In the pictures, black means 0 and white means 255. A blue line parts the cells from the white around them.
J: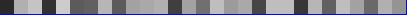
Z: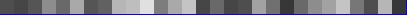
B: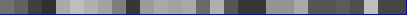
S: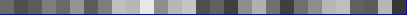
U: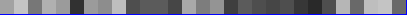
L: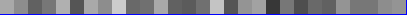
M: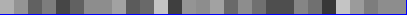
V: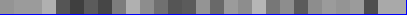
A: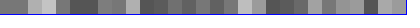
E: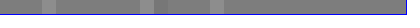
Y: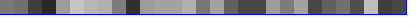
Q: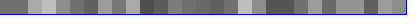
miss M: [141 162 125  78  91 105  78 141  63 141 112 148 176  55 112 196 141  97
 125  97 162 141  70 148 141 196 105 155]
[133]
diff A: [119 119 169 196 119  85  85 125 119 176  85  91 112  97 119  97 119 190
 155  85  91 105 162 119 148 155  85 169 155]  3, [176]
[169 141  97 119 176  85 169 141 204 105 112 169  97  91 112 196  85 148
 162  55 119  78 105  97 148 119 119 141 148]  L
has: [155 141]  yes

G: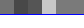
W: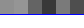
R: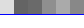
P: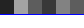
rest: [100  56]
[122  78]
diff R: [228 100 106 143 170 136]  1, [222]
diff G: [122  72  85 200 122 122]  1, [114]
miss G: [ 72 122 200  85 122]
[114]

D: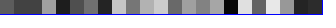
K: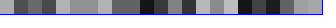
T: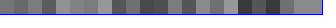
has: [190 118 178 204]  no
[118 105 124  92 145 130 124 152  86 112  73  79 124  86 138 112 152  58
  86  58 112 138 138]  T

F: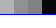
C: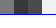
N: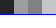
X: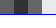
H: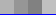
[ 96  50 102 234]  X
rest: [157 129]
[198]
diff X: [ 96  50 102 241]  4, [234]
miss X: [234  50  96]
[102]
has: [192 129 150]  no
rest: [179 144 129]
[8]

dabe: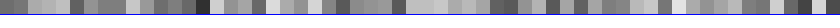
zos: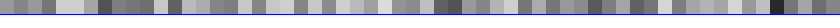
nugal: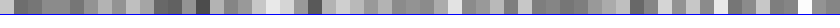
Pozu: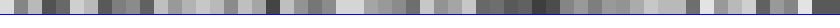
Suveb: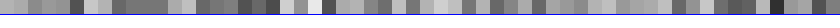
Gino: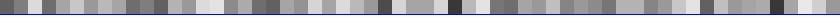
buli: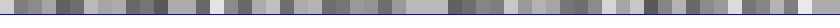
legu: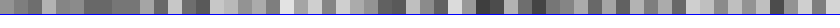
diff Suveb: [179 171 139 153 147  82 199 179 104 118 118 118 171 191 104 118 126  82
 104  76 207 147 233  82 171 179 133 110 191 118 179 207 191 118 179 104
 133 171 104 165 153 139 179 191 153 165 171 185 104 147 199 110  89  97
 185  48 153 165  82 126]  48, [191]
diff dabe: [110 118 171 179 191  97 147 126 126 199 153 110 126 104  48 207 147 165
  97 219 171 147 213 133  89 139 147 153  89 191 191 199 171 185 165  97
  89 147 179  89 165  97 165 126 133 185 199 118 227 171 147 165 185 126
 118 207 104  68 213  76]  19, [104]
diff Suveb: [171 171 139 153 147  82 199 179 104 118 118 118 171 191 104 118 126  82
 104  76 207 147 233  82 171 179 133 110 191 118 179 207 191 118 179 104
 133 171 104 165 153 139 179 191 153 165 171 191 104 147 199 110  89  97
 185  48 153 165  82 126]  1, [179]
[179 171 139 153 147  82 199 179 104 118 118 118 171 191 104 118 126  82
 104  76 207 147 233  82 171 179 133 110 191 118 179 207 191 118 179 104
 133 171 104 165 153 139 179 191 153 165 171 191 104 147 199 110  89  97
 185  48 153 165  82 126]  Suveb
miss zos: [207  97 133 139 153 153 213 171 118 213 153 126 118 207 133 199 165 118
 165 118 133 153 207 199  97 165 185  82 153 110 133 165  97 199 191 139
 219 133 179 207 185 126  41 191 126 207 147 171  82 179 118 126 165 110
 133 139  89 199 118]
[159]

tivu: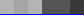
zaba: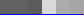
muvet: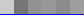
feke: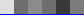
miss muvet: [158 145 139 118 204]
[151]
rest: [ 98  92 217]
[172 165]
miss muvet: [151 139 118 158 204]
[145]
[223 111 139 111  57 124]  feke
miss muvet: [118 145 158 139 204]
[151]

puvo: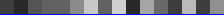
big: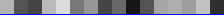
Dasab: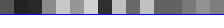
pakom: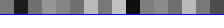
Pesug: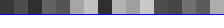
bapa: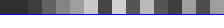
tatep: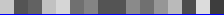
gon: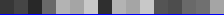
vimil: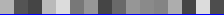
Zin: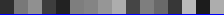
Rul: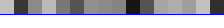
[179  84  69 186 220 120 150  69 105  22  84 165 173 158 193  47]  big
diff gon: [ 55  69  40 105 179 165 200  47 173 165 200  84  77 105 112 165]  9, [179]
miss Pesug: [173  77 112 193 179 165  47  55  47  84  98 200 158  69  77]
[91]
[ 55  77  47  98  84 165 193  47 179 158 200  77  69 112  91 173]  Pesug

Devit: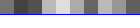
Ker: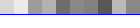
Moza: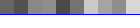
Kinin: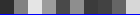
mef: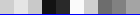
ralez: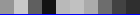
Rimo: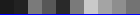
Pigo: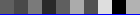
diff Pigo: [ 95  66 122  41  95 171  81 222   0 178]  2, [73]
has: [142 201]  no
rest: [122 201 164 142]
[115]

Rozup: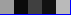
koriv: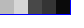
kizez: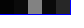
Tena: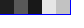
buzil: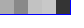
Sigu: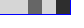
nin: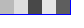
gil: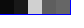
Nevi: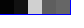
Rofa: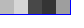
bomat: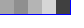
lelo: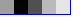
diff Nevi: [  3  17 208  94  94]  5, [102]
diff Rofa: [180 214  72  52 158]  1, [186]
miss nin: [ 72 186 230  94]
[222]
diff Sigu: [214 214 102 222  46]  4, [214]
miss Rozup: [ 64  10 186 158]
[17]
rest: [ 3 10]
[130  10  39]

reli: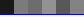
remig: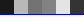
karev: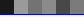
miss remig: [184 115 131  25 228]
[52]
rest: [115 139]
[ 72 123]

